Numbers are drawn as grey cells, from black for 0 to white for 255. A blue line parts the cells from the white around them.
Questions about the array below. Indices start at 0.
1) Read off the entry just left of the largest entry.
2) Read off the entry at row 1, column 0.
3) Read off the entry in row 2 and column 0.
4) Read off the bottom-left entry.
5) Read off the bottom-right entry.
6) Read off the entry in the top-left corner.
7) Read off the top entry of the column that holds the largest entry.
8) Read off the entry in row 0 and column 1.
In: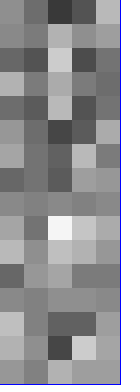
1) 115
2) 137
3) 103
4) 151
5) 158
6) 143
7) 57
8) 109

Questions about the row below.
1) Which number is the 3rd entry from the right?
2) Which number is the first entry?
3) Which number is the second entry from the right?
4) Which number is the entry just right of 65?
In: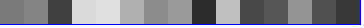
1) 147
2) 123
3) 80
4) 217

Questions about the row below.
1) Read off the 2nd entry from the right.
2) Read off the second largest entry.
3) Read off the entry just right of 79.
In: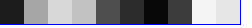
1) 243
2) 230
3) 45

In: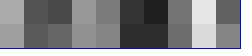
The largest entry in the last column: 132
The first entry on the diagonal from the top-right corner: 97
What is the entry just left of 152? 74
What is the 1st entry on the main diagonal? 171
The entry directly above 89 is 82
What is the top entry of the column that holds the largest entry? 231

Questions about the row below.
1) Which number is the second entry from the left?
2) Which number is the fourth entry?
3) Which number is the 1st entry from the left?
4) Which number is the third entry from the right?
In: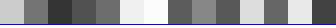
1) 116
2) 80
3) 205
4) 101

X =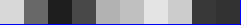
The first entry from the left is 215
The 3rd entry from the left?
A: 30
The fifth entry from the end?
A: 191

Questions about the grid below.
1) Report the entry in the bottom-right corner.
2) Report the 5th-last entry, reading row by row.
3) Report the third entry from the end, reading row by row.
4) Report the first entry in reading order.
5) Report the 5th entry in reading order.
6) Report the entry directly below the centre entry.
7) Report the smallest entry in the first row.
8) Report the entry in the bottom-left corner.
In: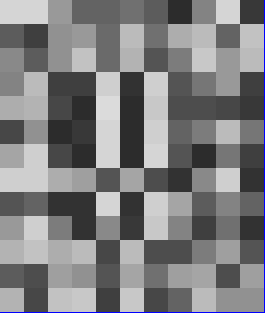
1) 145
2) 71
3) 187
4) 213
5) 99
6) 165
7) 44
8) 179

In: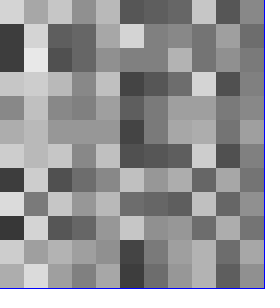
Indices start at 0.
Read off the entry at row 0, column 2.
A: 198
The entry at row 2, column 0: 61
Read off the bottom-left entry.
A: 173
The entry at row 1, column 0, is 61
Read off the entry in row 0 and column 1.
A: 167
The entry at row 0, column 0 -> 212
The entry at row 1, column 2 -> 94
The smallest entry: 55
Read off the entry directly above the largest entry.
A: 212
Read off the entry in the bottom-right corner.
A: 144
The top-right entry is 136
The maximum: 232
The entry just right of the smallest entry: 212
